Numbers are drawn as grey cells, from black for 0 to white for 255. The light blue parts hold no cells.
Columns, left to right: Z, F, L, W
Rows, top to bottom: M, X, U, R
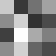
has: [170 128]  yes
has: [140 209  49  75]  yes
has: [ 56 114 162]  yes
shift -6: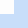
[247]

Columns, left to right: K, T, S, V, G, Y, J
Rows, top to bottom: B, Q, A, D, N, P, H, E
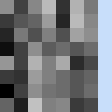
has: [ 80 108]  no
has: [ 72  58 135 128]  no
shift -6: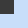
[52]
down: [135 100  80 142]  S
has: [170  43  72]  yes

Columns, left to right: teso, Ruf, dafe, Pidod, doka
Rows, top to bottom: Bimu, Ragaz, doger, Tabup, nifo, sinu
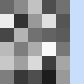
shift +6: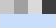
[206 166 224  68]
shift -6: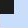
[23]
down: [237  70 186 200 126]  teso
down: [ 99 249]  Pidod
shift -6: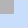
[174]

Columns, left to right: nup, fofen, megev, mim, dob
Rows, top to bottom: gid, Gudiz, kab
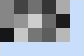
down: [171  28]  dob
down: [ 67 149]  fofen
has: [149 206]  yes
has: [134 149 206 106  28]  yes

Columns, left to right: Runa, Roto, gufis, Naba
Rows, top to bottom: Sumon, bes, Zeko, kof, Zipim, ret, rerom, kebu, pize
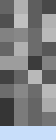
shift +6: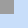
[163]
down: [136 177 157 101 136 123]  Roto
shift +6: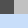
[ 86 199]
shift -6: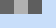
[ 95 171  88]

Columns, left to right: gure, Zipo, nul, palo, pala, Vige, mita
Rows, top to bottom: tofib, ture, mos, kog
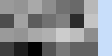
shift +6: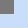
[127]
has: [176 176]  no

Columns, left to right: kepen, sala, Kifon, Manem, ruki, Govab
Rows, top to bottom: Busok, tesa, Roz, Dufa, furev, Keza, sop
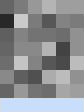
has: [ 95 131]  yes
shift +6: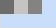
[115 202 137]
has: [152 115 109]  yes
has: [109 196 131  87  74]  yes
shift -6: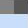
[125  81]
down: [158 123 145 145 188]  Govab
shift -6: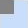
[125]

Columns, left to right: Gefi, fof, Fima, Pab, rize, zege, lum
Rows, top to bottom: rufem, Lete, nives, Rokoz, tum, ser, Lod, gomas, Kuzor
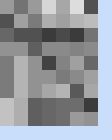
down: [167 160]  rize
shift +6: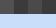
[87 65 80 65]
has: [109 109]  yes
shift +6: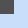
[87]
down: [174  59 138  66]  Pab

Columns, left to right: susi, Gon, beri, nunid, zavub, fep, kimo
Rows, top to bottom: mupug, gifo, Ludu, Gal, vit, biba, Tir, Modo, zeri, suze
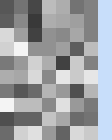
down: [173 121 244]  susi
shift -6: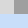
[211 153]

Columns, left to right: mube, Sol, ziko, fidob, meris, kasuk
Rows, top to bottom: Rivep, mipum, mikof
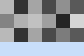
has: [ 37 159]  no
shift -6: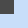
[68]
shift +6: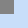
[137]
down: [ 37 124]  meris

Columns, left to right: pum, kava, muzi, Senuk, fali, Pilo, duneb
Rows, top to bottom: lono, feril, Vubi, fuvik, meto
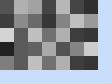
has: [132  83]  no
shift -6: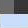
[100  48]
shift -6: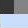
[ 48 126]
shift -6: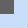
[92]
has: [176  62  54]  yes

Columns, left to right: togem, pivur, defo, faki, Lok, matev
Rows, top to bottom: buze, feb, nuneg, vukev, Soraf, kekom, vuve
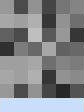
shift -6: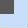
[83]
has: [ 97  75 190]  yes
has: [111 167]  no

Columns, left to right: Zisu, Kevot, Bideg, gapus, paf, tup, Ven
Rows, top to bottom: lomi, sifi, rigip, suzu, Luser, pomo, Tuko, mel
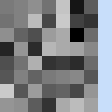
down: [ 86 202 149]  Zisu
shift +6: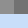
[149 120]
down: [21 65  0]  tup
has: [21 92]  yes
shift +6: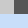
[208  92]
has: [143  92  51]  yes

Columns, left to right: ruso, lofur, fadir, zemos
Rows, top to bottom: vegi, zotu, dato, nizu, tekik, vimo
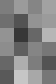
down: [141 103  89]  ruso
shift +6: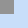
[153]
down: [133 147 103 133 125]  fadir
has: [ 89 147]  no

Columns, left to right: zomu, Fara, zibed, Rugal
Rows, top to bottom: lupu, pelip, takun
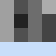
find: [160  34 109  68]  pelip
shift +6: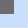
[115]
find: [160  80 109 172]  lupu
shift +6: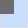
[115]

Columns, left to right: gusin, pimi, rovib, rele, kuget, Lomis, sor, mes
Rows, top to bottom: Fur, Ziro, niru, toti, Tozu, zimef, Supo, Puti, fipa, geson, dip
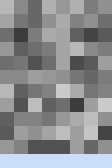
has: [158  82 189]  yes
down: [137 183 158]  gusin

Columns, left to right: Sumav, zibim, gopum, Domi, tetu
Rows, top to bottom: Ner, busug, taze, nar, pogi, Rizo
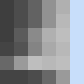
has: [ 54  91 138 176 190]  no
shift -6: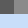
[ 85 132]
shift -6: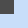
[70]
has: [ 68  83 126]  no
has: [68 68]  yes
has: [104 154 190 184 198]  no
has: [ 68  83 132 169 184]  yes

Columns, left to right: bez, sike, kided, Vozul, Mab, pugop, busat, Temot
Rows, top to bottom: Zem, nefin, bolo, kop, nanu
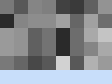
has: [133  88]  no
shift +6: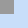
[160]
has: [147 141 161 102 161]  no

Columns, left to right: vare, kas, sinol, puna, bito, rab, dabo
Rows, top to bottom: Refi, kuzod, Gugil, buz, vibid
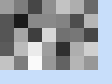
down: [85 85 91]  vare
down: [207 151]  dabo
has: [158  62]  no
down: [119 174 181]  rab
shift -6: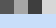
[ 79 160  56 209]
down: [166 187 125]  kas

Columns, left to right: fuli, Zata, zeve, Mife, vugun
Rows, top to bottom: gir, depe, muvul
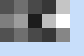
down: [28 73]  zeve
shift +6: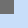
[117]
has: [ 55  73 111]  no

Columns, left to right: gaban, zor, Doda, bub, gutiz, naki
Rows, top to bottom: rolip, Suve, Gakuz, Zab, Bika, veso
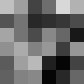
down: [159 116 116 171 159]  zor
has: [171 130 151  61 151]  yes
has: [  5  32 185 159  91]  no
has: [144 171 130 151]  yes
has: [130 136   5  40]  yes
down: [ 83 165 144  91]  gaban
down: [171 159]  zor

